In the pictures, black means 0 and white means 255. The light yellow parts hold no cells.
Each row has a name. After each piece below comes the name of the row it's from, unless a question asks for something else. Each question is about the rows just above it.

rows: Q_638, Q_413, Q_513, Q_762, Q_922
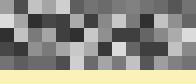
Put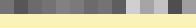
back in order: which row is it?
Q_638
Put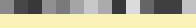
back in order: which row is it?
Q_762
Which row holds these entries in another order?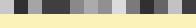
Q_513
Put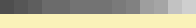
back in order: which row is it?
Q_638
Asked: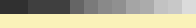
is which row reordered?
Q_513
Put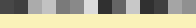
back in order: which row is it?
Q_413

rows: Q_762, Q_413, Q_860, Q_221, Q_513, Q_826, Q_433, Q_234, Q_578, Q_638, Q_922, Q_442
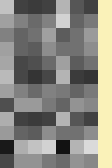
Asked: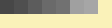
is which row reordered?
Q_513
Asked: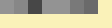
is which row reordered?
Q_442

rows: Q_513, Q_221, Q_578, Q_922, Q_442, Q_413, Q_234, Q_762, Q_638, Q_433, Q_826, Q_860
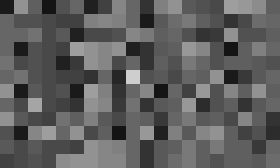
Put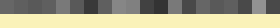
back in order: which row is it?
Q_826
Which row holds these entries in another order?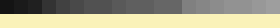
Q_513
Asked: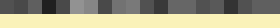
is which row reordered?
Q_442
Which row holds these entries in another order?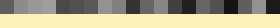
Q_513
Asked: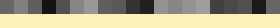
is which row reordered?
Q_922
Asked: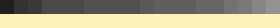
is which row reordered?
Q_442

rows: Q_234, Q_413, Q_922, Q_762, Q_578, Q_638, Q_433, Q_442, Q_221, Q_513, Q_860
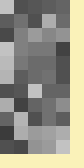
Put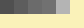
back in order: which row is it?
Q_638
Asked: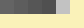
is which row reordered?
Q_234
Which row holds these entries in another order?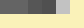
Q_433
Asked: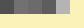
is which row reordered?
Q_638

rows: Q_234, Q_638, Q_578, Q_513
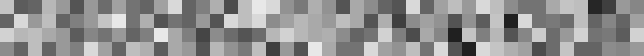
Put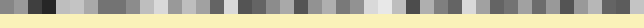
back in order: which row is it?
Q_234
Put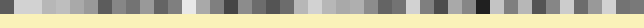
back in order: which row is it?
Q_578
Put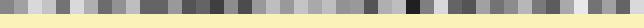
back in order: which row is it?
Q_513
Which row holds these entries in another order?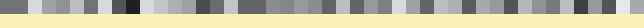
Q_513
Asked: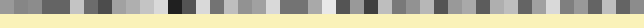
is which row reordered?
Q_513

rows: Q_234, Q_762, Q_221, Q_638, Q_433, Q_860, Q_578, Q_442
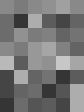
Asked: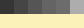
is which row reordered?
Q_578
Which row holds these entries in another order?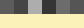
Q_442
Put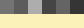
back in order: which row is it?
Q_860
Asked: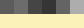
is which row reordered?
Q_762
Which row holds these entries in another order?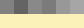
Q_638
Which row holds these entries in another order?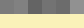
Q_221
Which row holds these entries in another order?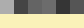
Q_578

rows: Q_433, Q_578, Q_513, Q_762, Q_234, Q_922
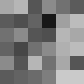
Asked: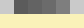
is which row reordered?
Q_922
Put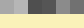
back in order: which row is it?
Q_513
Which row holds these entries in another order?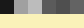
Q_578
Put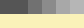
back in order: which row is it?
Q_234

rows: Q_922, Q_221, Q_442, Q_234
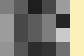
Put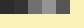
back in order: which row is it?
Q_234
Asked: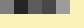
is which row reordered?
Q_221
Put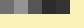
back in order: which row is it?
Q_234

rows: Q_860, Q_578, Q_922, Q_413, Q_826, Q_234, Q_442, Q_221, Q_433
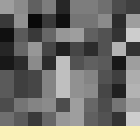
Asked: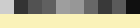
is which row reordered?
Q_922
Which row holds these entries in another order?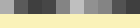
Q_234

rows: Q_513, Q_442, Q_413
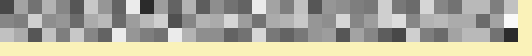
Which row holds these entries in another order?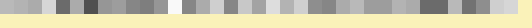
Q_442
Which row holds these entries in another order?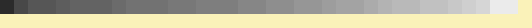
Q_413

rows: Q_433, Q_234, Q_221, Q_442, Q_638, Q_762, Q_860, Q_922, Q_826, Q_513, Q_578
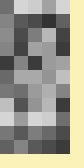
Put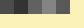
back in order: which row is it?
Q_234
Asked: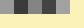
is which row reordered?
Q_442
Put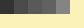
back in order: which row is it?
Q_234
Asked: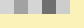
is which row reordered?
Q_433
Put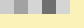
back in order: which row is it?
Q_433

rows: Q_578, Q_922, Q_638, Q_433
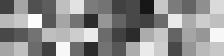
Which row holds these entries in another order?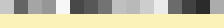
Q_638
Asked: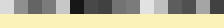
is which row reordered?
Q_578
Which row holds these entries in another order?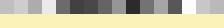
Q_922
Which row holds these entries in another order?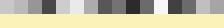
Q_433
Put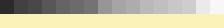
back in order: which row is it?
Q_638
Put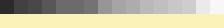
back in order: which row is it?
Q_433
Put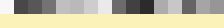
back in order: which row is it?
Q_638

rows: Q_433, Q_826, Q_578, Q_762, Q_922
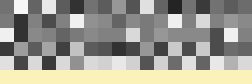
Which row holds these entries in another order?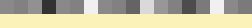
Q_826
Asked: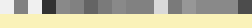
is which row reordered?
Q_578

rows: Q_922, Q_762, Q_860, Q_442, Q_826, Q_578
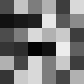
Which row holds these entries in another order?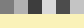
Q_922
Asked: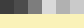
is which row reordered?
Q_860
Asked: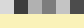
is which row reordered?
Q_922
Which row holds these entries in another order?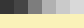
Q_578
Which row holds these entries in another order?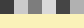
Q_826
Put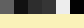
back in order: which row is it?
Q_442

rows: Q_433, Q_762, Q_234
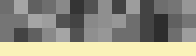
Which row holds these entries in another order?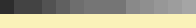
Q_762
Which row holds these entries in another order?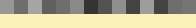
Q_433
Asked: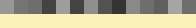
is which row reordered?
Q_433
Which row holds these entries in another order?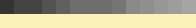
Q_433
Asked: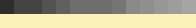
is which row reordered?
Q_234

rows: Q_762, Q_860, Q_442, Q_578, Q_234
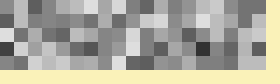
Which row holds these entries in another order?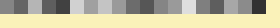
Q_578
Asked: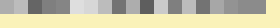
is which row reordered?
Q_762
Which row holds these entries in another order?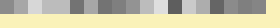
Q_442
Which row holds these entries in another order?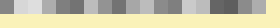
Q_762

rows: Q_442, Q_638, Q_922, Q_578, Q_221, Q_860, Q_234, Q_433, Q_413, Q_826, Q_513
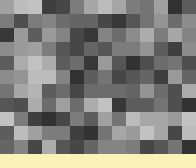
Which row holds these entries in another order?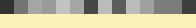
Q_826
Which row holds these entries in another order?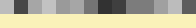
Q_826
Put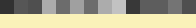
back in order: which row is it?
Q_433
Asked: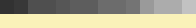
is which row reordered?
Q_221

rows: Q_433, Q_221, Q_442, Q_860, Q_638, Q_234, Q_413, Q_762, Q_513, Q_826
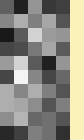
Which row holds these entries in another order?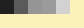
Q_638
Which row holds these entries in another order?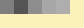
Q_762
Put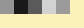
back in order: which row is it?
Q_442
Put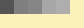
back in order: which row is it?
Q_221
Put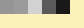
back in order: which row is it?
Q_442
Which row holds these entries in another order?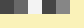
Q_234

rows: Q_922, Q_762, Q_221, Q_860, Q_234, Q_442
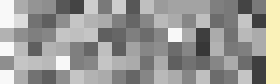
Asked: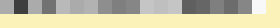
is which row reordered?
Q_221
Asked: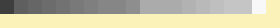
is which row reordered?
Q_442
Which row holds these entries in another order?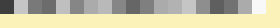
Q_442

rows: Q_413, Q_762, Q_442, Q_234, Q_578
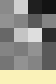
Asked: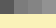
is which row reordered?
Q_234
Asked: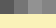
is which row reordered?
Q_578
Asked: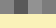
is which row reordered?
Q_234

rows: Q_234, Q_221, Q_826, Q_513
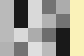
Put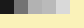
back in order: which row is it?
Q_221
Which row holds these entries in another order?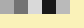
Q_234
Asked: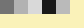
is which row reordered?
Q_221
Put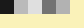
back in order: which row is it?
Q_513
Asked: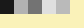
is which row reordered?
Q_513
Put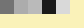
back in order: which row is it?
Q_234

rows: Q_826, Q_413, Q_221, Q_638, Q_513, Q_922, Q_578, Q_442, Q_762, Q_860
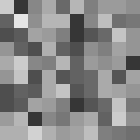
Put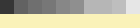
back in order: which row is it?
Q_413
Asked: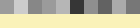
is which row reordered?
Q_762
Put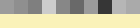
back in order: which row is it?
Q_826
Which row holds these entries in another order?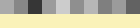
Q_513
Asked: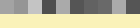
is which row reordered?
Q_922

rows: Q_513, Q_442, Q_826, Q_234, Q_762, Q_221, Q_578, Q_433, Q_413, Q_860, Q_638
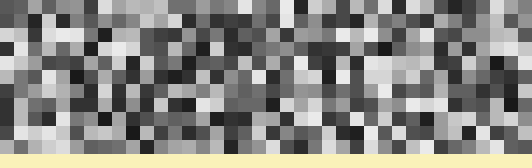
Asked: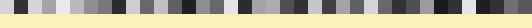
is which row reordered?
Q_221
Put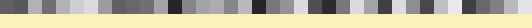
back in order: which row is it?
Q_638
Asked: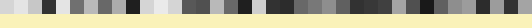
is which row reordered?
Q_234
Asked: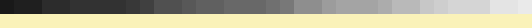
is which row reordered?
Q_413
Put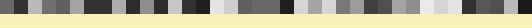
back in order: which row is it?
Q_433
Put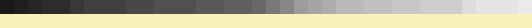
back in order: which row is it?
Q_860

